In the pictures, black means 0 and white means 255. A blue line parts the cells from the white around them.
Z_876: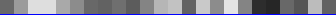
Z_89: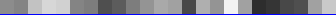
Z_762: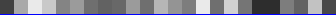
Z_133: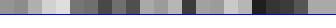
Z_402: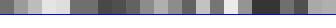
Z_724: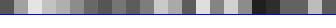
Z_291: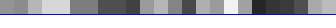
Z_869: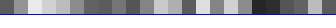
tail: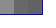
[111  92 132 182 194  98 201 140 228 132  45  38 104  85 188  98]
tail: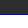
[125  98 194  72]
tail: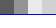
[188 140  98  92 117  85 132 201 175  92 222 132 209 140  38  45  85  98
 188  92]
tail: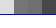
[111  79 169 155 182  59 161 155 201 182  31  53  59  85 169 169]

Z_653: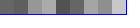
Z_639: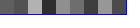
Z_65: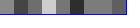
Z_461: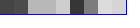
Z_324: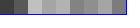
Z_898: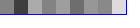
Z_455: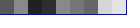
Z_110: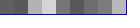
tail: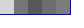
[184]
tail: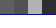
[143 110  62 151  75]
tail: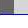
[228]
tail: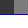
[220 213]
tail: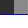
[118 102 213 228]

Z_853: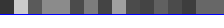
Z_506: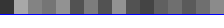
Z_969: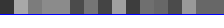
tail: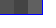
[111  90 111 139]
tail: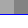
[117 146  82 124  82 146  82  68  96 111  90 111 139]
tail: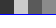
[139  75 124  68 160  75  68  96  75  61 103 103]
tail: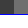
[103  75 153 103 103]

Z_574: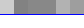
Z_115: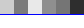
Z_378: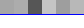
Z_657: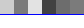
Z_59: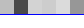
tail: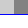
[136 136 178 158]
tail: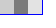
[ 66 109 123]

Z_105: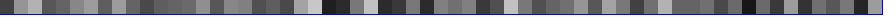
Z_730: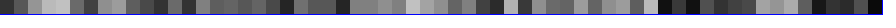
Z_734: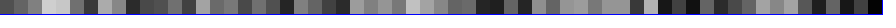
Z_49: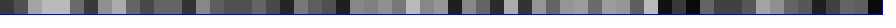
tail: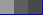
[ 51 106  51 128  94 100  87 100  73  37 112  87  87  37 128 128 143 128
 193 163 143 100 128  65  43 178  57 143 106 100 156 100 143 156  94 186
  17  57  17  80  51  65  73 163 149 171  94  23  51  43  80  10]
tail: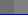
[ 57  80 193 120  80 100 112 149  87 163 120  65 112 178 100 100 112  73
 106  23 106  57 156  51 112  87 120  37 156]
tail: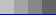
[106  37  31 100  37 143 100 149 156 120 149 149  57 178  23  65  17 100
  43  73 100 163 135 163  87  31 100  23  65   3]
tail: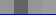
[106 156 149  94 186  17  57  10 100  65  65  87 163 143 100  87  31  65
 100  94  10]
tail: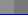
[186 135 149  31 135 100  43 171  51 149 100 149 156 106 156 149  94 186
  17  57  10 100  65  65  87 163 143 100  87  31  65 100  94  10]

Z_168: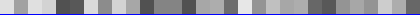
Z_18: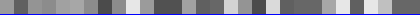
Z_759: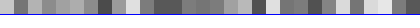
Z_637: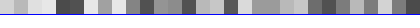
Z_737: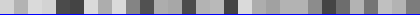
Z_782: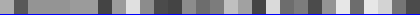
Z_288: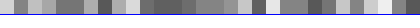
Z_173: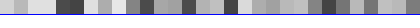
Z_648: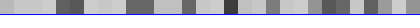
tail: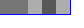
[218 109  96  96 109 132 132 148 199  96 231 132 132  88 117 199 132 205
 239 132  88]
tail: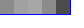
[140 231 155  81  81 161  96 103 211 148  75 218  96 103 103 167 231  96
 231 192 103 103]
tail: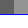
[140 161 167 140  75 140 231 155  81  81 161  96 103 211 148  75 218  96
 103 103 167 231  96 231 192 103 103]

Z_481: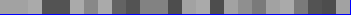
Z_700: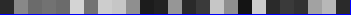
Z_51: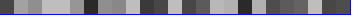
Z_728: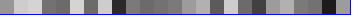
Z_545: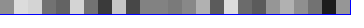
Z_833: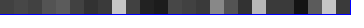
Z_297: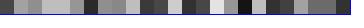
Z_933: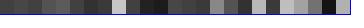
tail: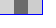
[ 42 122 107 114 122 156 177  91 205 107  65 156 177 122 114  28 156]
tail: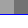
[ 20 177]
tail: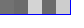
[ 42 122 107 114 122 156 177  91 205 107  65 156 177 122 114  28 156]
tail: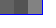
[130  77 162 170  77 162 143 122 162 170 122  83  77 162]
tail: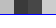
[ 50  71 227 150  20 190  50  65 162 107 107  50]

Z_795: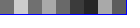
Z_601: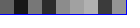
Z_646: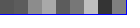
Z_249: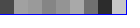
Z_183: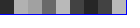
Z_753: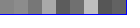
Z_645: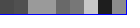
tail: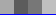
[ 52 127]
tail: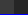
[169  92]

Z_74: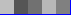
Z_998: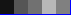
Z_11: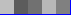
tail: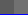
[184 128]
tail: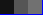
[184 128]
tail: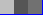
[184 128]
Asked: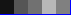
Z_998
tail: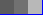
[128]
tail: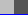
[113 184 128]

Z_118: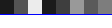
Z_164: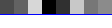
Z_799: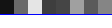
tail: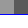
[125]
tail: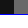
[229  62  69 160  90 133]

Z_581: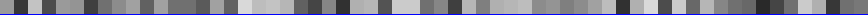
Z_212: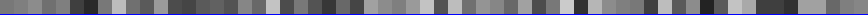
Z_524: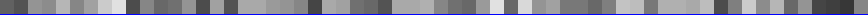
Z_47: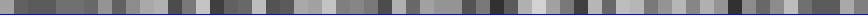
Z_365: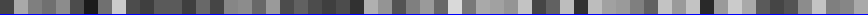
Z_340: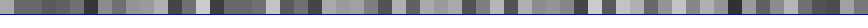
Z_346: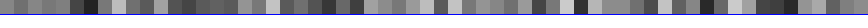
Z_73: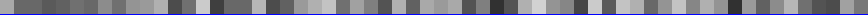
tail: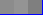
[140 161 189  49 176 217  76 203 104 182 134 112 104  41  69 112 203 176
  55 112 120]
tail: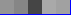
[112 104  83 169 169 176 134 112 104 154 225 104 217 148 161 120 120 104
 127 195 189 120 176 176 169 189  76 127 203 140 182 104 148  69  63  55
 134]
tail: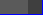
[104  69 134 140 104 154  76  97  76  63  76  49 176 148  83 127 154 104
 217 120 169 161 148 195  69  97 189  49 189 161 154 127  97 195 154 195
  41 154 203 169  90  69  83 140 195 127 134 169]
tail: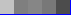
[176 104 161 148 148  83 120  49  90 176 210 161 120  63 182 104 189 182
 120 148 182 134 176 148  49 140 104 140 189 112  90  90 169 127]

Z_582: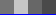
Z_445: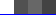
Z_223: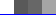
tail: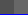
[67]
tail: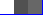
[67]

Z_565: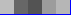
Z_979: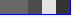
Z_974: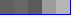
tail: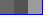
[182]
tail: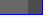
[227  51]
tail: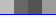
[182]
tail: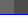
[227  51]
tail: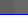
[ 90 156 182]

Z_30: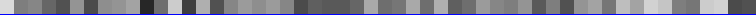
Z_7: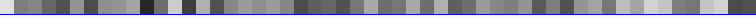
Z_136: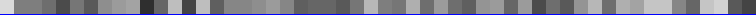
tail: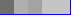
[134 102 197 210  89  68]
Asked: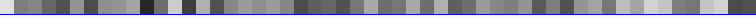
Z_7
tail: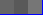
[183 126 118 175 110 155 110  95 148 155 102 155  75 110  89 148 183 110
 175 163 197 197 134 102 197 210  89  68]

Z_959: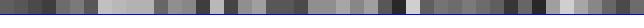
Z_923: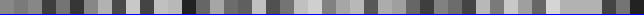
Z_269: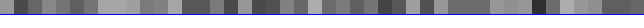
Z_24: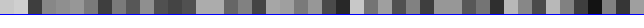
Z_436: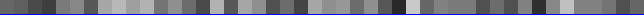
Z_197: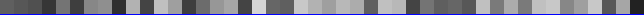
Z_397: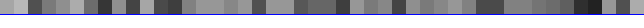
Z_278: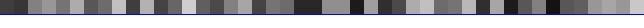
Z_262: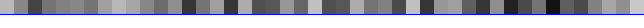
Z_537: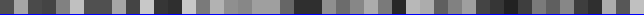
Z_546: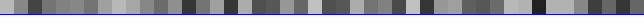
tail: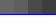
[122 135  87 166 184 159 178 116 143 108  74 178  87 166 143  80 108  68
 166 143 151 108 143  87  40 200 102 129 122 122  80 108  80 129  47 135
 192 129 129 116  80 102]
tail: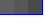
[ 62 108 122  87 192 184 178 178 102 143 135  62 184  68 143 159  87  87
  74 143 143 166 135 159  87  40 207  95 116 108 122 108  95  54 102  40
 159 207 166 135 102  74 108]
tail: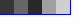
[166 135 102  74 108]
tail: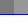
[ 74  40 200 116 159  80 129  62 151 151  87 116  47 184 135  74 184 129
  62  19 129  54 159]
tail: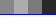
[184 172  95 129 159  68  54  34  62 122  95 135  62  47 172  87 192]

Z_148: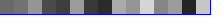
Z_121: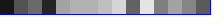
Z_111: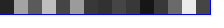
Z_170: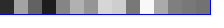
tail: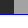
[ 98  29 133 177 149 214 206 120 248 170 127 120 114]
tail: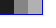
[149 214 206 120 248 170 127 120 114]
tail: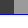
[ 56  43 170 149 214 133 155  36 198]
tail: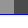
[ 62 155  56  43 170 149 214 133 155  36 198]
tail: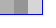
[206 120 248 170 127 120 114]
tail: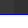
[ 69  56  22  56 106 235  69]

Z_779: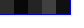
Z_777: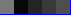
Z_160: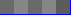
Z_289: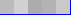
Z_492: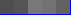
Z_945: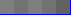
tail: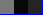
[57 78]
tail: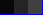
[16]
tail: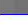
[98]

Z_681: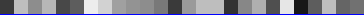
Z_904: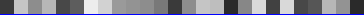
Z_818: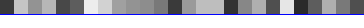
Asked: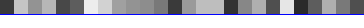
Z_818
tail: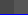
[183 147  42]
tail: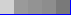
[ 58 141 197 190  42 135 217  65 217  72  86 183 147  42]
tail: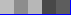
[237 210 160 147 141 121  58 154 190 190  50 135 175  79 230  23  93 190
 101 113]
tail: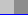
[183  72  93 237 210 154 147 141 121  58 141 197 190  42 135 217  65 217
  72  86 183 147  42]
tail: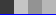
[ 72  93 237 210 160 147 141 121  58 154 190 190  50 135 175  79 230  42
  93 175 121  79]
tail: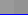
[141 121  58 141 197 190  42 135 217  65 217  72  86 183 147  42]

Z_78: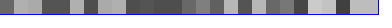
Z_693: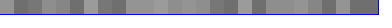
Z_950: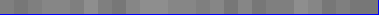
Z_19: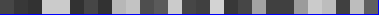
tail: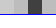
[96]
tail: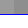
[148 142 119 111 155 111 142 142 148 134 111 148 111 111]

